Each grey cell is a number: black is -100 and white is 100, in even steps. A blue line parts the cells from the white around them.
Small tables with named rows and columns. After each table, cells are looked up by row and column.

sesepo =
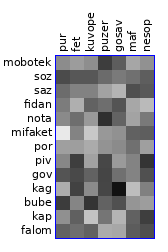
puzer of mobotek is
-52
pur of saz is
-15
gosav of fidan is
-34
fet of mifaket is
3
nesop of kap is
-51
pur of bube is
-53
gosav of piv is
21
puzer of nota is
-63
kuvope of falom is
-24
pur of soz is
-41
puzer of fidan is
-14
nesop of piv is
-59
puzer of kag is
-45
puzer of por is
15
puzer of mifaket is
19
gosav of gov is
-12
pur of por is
25
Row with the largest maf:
kag

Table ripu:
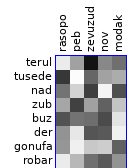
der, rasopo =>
15
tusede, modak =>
35
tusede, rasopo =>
-57
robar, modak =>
15
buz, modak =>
78
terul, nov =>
7
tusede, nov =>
27
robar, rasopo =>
84
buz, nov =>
-41
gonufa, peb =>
88

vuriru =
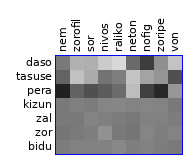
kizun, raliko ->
5
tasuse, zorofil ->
51
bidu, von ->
-4
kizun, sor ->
-3
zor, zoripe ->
-1
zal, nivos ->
0
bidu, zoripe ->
-2
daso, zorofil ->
39
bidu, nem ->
-2

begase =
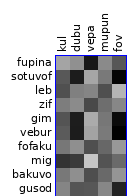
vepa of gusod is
-32
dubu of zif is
9
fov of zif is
6
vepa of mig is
55
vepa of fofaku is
-38
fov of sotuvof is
-97
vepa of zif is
-43
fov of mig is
-17
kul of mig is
-60
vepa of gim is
34
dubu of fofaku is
12
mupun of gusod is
6
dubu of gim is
-77

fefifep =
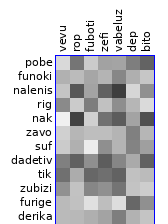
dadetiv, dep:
33
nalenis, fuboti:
28
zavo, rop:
43
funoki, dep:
37
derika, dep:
40
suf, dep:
3
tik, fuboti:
-19
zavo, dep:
0
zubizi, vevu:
14
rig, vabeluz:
11
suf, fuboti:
85
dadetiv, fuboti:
12
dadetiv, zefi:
-27
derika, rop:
44

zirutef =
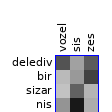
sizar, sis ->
-24
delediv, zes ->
-28
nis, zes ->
35
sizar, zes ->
42
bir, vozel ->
46
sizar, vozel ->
52
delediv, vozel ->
-35
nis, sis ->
-81
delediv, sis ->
26
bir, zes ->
-49
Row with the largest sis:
delediv

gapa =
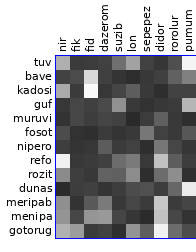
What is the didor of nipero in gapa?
-7
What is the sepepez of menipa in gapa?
-66
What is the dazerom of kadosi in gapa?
-57
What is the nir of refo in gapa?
89
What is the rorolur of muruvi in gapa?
-56
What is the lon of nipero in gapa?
-49
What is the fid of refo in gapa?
-54
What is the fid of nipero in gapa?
-57
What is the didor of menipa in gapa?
51
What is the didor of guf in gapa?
-56
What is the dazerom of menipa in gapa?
20
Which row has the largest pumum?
tuv

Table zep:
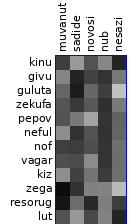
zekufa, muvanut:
-33
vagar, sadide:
-40
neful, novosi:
-36
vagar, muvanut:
-38
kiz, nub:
-54
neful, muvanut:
11
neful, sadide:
-61
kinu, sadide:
20
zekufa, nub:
-62

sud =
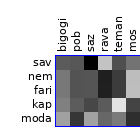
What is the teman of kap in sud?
78
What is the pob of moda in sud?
-58
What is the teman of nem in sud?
-53
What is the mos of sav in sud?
-10
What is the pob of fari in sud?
-35
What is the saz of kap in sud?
-44
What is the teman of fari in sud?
-53
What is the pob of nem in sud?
-35
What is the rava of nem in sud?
-76
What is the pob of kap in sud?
-28
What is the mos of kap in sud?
-47
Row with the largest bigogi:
moda

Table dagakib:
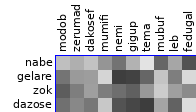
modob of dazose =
-12
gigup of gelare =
-48
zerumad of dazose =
7
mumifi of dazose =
57
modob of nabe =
50
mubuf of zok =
60
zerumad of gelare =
21

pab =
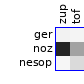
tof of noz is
27
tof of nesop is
71
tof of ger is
91
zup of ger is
90
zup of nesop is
93
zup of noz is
-71

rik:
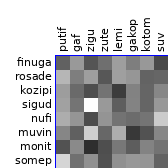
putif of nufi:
36
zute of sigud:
20
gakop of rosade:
18
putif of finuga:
-24
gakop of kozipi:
2
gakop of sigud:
3
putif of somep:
67
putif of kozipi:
23
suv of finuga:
-43
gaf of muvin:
-25
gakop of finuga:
-1
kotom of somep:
17
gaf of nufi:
17
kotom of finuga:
19
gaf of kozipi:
-17
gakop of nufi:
-15
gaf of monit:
8
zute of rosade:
-32
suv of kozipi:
6
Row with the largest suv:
nufi

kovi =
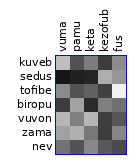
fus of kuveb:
9
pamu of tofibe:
-35
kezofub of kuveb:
-52
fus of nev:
-41
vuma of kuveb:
49
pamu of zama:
38
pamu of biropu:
27
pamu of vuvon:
0
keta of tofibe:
-24
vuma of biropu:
-52
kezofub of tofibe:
-49

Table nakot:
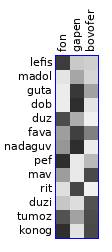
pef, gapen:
83
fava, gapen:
-50
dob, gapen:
-65
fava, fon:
24
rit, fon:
75
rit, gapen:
-46
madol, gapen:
30
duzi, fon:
55
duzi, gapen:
73
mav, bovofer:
-43
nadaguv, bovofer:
85
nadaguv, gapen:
-65
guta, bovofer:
27
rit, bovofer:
89
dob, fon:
85
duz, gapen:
36
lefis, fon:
-53
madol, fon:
79
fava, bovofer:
0

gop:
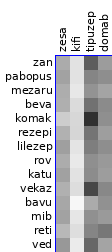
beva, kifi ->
72
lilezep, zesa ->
25
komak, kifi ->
69
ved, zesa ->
19
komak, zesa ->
61
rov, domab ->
20
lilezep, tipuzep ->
-1
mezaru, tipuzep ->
15
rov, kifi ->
83
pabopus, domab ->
11
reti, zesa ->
44
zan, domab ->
22
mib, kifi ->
80
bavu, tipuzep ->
34
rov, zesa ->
35
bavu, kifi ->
94
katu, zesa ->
26
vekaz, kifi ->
73
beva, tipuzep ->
-11
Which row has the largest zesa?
komak

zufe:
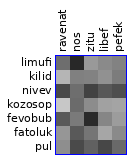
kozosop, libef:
26
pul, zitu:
-24
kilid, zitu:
2
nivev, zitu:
-48
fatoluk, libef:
30
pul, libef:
-44
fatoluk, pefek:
8
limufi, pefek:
2
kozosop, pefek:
29
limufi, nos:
-69
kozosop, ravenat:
56
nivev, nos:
-14
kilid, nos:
0
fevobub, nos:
-4

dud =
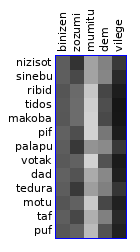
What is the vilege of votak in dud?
-79
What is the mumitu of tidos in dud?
62
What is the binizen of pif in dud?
-24
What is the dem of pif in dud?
-7
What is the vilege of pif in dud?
-77
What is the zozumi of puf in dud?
-23
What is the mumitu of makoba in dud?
65
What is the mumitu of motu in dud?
58
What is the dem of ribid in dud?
-45
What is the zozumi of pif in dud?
-39
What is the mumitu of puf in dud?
47
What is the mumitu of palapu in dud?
15
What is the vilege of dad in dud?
-75
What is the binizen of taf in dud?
-26
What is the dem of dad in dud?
7

